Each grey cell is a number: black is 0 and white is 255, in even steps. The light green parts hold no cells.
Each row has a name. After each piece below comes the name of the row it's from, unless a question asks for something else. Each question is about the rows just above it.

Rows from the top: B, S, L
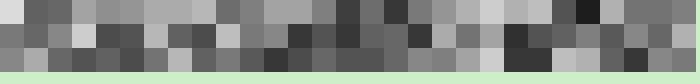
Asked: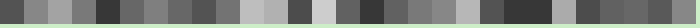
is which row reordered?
L
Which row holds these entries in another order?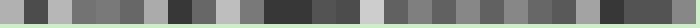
L
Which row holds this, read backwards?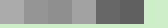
B

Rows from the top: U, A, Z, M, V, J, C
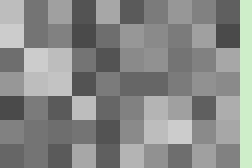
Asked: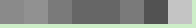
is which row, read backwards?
M
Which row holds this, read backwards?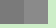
A
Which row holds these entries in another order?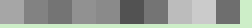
Z
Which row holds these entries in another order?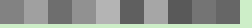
C

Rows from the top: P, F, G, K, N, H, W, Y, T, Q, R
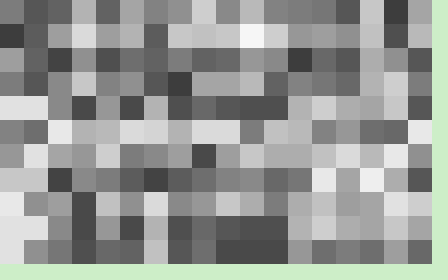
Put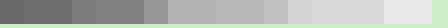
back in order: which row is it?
H
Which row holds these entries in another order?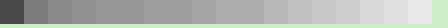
W
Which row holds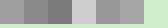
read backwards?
W
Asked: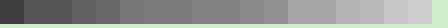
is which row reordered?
K
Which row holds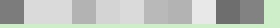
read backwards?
H
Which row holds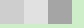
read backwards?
T
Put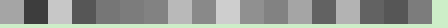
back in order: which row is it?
P

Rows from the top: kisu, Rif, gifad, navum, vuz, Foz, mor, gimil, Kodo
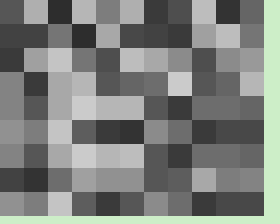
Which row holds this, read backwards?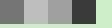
Rif
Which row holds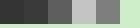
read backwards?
Foz
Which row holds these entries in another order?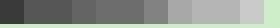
vuz
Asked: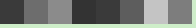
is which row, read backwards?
Foz

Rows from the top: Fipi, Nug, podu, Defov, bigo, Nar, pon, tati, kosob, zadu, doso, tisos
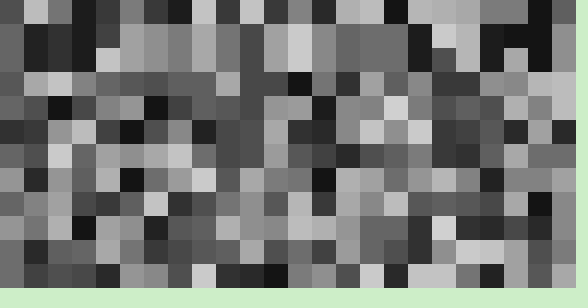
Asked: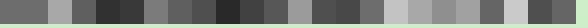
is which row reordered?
pon
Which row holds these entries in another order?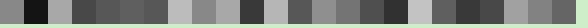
kosob
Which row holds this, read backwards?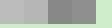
Defov
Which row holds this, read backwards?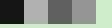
tati

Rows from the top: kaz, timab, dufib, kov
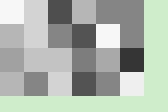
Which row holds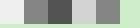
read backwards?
kov
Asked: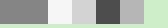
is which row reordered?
kaz
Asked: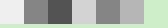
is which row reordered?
kov
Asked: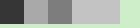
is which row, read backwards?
dufib
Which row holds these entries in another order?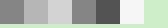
timab
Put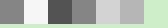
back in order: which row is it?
timab

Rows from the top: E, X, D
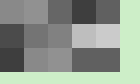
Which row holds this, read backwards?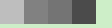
X
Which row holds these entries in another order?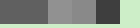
D
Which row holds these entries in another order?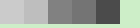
X

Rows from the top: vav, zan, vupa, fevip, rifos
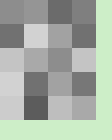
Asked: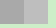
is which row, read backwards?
rifos
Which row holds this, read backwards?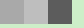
rifos
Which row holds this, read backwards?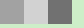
zan
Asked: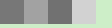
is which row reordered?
fevip

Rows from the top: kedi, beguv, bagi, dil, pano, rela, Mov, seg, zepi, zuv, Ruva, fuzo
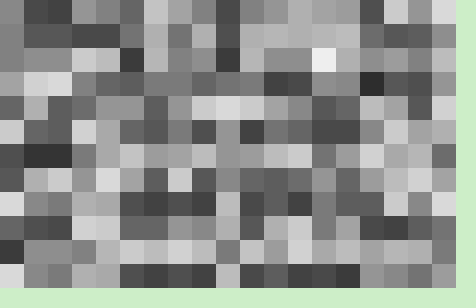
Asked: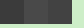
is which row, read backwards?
fuzo
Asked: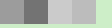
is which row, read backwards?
Mov
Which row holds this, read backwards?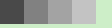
kedi
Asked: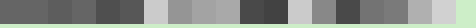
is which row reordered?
rela
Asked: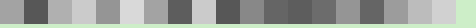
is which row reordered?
seg
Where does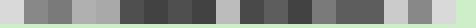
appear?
zepi
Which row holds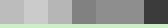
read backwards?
Ruva

